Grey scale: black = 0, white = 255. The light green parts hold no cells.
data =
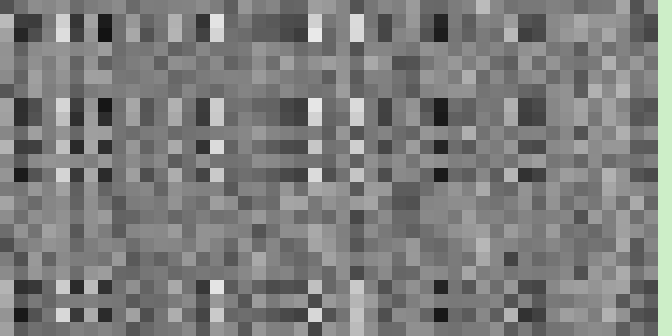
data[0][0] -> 82
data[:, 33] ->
[132, 93, 97, 141, 126, 174, 147, 96, 93, 175, 89, 132, 93, 130, 142, 158, 152, 140, 113, 166, 87, 123, 91, 123]
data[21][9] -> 90
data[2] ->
[161, 38, 78, 128, 221, 65, 150, 19, 112, 168, 82, 115, 180, 119, 66, 212, 113, 108, 93, 93, 73, 60, 233, 102, 131, 217, 126, 70, 133, 140, 82, 28, 118, 97, 123, 110, 185, 63, 74, 135, 151, 159, 133, 167, 131, 90, 70]
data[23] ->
[161, 91, 112, 106, 113, 129, 122, 132, 122, 86, 105, 117, 121, 136, 89, 151, 137, 89, 150, 128, 127, 154, 69, 150, 134, 187, 143, 107, 108, 144, 143, 116, 113, 123, 123, 143, 92, 122, 91, 115, 117, 133, 139, 136, 93, 121, 95]
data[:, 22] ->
[158, 208, 233, 118, 145, 123, 114, 230, 210, 124, 198, 115, 219, 167, 120, 122, 169, 164, 115, 124, 192, 75, 215, 69]
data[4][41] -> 116
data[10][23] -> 114
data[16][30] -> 112
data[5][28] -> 115
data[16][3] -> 161
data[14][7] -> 117
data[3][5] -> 133
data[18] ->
[125, 82, 153, 99, 138, 125, 124, 116, 153, 89, 112, 97, 118, 152, 104, 127, 86, 126, 169, 133, 112, 102, 115, 162, 143, 123, 138, 144, 111, 153, 122, 111, 123, 113, 168, 136, 67, 127, 104, 116, 128, 109, 136, 152, 124, 89, 116]
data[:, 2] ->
[141, 60, 78, 139, 144, 160, 156, 78, 83, 159, 64, 138, 84, 151, 107, 143, 115, 133, 153, 150, 56, 121, 82, 112]
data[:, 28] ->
[128, 117, 133, 126, 80, 115, 111, 127, 123, 108, 114, 141, 138, 93, 85, 106, 109, 131, 111, 102, 123, 95, 140, 108]
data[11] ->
[132, 90, 138, 148, 145, 137, 127, 151, 119, 139, 122, 138, 92, 111, 143, 116, 114, 117, 142, 137, 126, 114, 115, 102, 140, 97, 144, 125, 141, 117, 149, 142, 127, 132, 113, 131, 115, 146, 157, 118, 125, 102, 140, 107, 122, 113, 128]
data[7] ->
[163, 46, 78, 130, 213, 62, 148, 22, 112, 167, 85, 116, 177, 117, 60, 204, 113, 116, 100, 99, 71, 61, 230, 107, 124, 218, 122, 66, 127, 147, 81, 29, 111, 96, 121, 118, 177, 65, 75, 135, 146, 164, 130, 162, 131, 92, 83]
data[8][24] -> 109
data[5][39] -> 106
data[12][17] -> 111
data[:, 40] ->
[126, 145, 151, 125, 121, 131, 146, 146, 143, 136, 141, 125, 157, 125, 111, 134, 113, 123, 128, 136, 156, 118, 159, 117]
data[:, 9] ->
[106, 152, 168, 121, 125, 117, 133, 167, 160, 109, 151, 139, 159, 129, 124, 101, 134, 109, 89, 102, 144, 90, 161, 86]
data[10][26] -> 118
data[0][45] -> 82
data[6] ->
[86, 115, 156, 126, 138, 94, 123, 130, 125, 133, 125, 121, 108, 134, 117, 105, 121, 132, 126, 113, 136, 123, 114, 117, 157, 99, 113, 128, 111, 90, 132, 138, 146, 147, 116, 122, 119, 102, 95, 140, 146, 93, 177, 139, 181, 120, 133]
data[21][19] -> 122
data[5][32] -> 125
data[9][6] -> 159
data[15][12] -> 103
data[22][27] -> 79

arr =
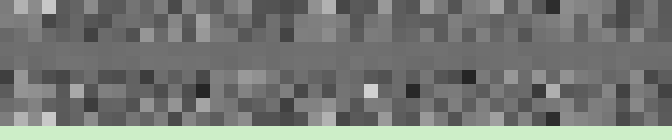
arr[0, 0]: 124
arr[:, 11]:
[125, 89, 106, 113, 114, 110, 78, 100, 125]
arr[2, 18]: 103
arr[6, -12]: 103
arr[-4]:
[63, 150, 99, 79, 71, 98, 110, 81, 78, 98, 61, 110, 94, 110, 73, 128, 122, 153, 145, 123, 94, 112, 100, 93, 112, 106, 89, 82, 108, 92, 118, 86, 77, 37, 122, 102, 152, 108, 147, 103, 146, 123, 118, 103, 108, 138, 73, 93]
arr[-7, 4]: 97
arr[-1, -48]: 125
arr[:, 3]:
[199, 72, 106, 110, 110, 79, 137, 97, 200]
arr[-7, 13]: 86
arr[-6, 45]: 111
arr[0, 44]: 73
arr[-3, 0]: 92
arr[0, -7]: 133
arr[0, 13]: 133
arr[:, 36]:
[92, 109, 117, 113, 113, 152, 103, 116, 92]
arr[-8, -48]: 127
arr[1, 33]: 115
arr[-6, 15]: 109
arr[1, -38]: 106
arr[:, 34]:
[131, 110, 128, 111, 110, 122, 92, 128, 131]
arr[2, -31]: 87
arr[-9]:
[124, 178, 139, 199, 91, 100, 139, 92, 90, 116, 101, 125, 74, 133, 108, 92, 122, 140, 84, 83, 75, 83, 145, 178, 71, 90, 86, 153, 93, 85, 153, 121, 84, 124, 131, 159, 92, 130, 86, 45, 141, 133, 128, 118, 73, 95, 120, 90]
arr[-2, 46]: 102
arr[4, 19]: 109
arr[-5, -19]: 108
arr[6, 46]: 116
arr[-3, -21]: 101
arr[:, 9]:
[116, 112, 81, 112, 109, 98, 99, 82, 117]
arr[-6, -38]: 113
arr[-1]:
[125, 178, 139, 200, 90, 101, 139, 93, 90, 117, 101, 125, 74, 132, 108, 93, 122, 140, 83, 83, 74, 84, 144, 178, 71, 90, 86, 153, 93, 85, 153, 121, 83, 124, 131, 160, 92, 130, 86, 45, 140, 133, 127, 118, 74, 95, 120, 91]
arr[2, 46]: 100
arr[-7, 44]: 98
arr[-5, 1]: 115

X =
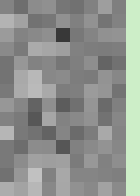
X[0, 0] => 131
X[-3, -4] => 123
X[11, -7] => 161
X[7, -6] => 143
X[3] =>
[138, 122, 171, 166, 159, 129, 125, 124, 126]
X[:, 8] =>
[127, 130, 147, 126, 113, 135, 115, 128, 135, 132, 135, 142, 127, 138]
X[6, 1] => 171
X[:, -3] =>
[129, 146, 132, 125, 142, 123, 155, 149, 146, 124, 138, 152, 133, 137]
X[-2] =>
[113, 151, 193, 129, 168, 133, 133, 130, 127]
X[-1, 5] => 145
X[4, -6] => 135
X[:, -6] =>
[144, 119, 143, 166, 135, 136, 169, 143, 166, 99, 139, 158, 129, 136]
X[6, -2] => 149
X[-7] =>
[151, 134, 99, 143, 92, 112, 149, 106, 128]
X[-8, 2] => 186
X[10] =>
[121, 109, 140, 139, 86, 129, 138, 147, 135]
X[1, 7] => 116
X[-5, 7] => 169
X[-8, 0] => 121
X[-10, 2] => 130
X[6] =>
[121, 171, 186, 169, 125, 127, 155, 149, 115]
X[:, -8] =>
[110, 162, 131, 122, 151, 169, 171, 134, 122, 121, 109, 140, 151, 163]
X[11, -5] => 160
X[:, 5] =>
[113, 128, 120, 129, 127, 125, 127, 112, 137, 107, 129, 123, 133, 145]
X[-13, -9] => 179

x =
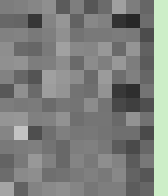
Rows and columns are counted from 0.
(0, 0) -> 125
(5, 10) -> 102
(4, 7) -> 127
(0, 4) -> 91
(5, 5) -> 140
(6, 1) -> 144
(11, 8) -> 131
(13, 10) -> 102
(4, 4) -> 141
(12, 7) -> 121
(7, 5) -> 116
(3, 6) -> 134
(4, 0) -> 144
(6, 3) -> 157
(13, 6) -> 119
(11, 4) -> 104
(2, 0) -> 129
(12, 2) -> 142
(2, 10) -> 76
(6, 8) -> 56
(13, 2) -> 131
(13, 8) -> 126
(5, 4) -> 151
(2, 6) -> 121
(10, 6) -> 128
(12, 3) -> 111
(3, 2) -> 102
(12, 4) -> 114
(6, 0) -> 88
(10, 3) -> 115
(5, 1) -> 103
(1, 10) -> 109
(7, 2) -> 123
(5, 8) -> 110
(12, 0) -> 108
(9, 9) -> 111
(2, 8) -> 124

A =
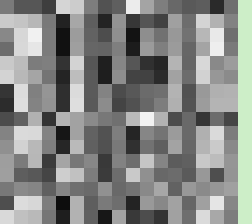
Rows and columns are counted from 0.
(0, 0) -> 122
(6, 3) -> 149
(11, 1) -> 123
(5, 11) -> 43
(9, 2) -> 217
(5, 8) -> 142
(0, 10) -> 164
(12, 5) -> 193
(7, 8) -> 68
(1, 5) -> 167
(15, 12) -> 161
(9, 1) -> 218
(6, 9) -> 88
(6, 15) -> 176
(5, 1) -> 184
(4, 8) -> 134
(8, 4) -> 180
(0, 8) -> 95
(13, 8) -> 105
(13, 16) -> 160
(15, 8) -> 163
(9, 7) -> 82
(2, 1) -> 215
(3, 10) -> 155
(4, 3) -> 127
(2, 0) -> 136
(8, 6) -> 138
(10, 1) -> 210
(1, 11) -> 65
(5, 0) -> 211
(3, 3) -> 123
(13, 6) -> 106
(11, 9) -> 110
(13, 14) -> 138
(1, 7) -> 35
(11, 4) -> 165
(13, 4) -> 133
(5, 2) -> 165
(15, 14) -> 218

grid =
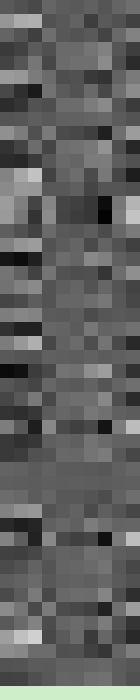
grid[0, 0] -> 89
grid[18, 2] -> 32
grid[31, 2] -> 55
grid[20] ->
[114, 128, 138, 83, 94, 100, 83, 102, 84, 68]
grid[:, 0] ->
[89, 150, 100, 58, 67, 155, 72, 44, 84, 144, 51, 43, 131, 138, 156, 154, 94, 129, 22, 116, 114, 69, 125, 49, 124, 89, 11, 86, 70, 51, 125, 57, 57, 99, 94, 108, 129, 41, 130, 65, 75, 92, 74, 139, 89, 158, 141, 83, 66]
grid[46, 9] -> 125
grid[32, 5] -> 103
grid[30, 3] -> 136
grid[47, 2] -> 91
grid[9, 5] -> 72
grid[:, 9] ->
[110, 65, 130, 62, 43, 122, 140, 59, 83, 156, 39, 81, 29, 80, 180, 195, 122, 64, 87, 143, 68, 71, 86, 113, 41, 99, 49, 111, 43, 92, 188, 98, 71, 102, 95, 110, 70, 101, 189, 90, 71, 81, 46, 157, 52, 41, 125, 86, 81]
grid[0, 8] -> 100
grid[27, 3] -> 102
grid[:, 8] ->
[100, 81, 105, 86, 78, 99, 111, 85, 91, 111, 78, 93, 69, 85, 119, 125, 103, 81, 96, 109, 84, 87, 89, 103, 73, 96, 84, 100, 78, 96, 124, 98, 88, 96, 94, 98, 84, 100, 123, 94, 87, 90, 78, 112, 81, 71, 101, 92, 92]
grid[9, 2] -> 80
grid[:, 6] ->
[96, 62, 89, 116, 111, 57, 105, 124, 100, 63, 120, 123, 75, 69, 55, 55, 93, 74, 136, 80, 83, 109, 76, 119, 78, 97, 143, 98, 110, 119, 73, 115, 116, 90, 93, 84, 75, 124, 70, 111, 106, 95, 107, 65, 98, 58, 65, 100, 111]
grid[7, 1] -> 52
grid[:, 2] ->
[73, 175, 63, 91, 118, 123, 26, 82, 94, 80, 108, 59, 194, 151, 68, 51, 66, 156, 32, 66, 138, 93, 131, 33, 175, 83, 60, 69, 121, 55, 30, 55, 81, 91, 92, 92, 151, 37, 34, 71, 98, 106, 122, 74, 130, 208, 108, 91, 79]
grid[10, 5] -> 113
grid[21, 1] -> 75
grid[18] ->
[22, 13, 32, 89, 108, 101, 136, 128, 96, 87]
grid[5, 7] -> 51
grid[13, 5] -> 95
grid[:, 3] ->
[101, 82, 110, 80, 71, 107, 114, 78, 89, 122, 69, 87, 66, 88, 133, 139, 106, 82, 89, 116, 83, 83, 91, 102, 71, 96, 73, 102, 72, 92, 136, 95, 84, 97, 94, 101, 83, 96, 136, 91, 84, 88, 72, 123, 76, 72, 108, 90, 88]
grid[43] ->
[139, 118, 74, 123, 76, 72, 65, 34, 112, 157]
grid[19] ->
[116, 97, 66, 116, 82, 78, 80, 53, 109, 143]
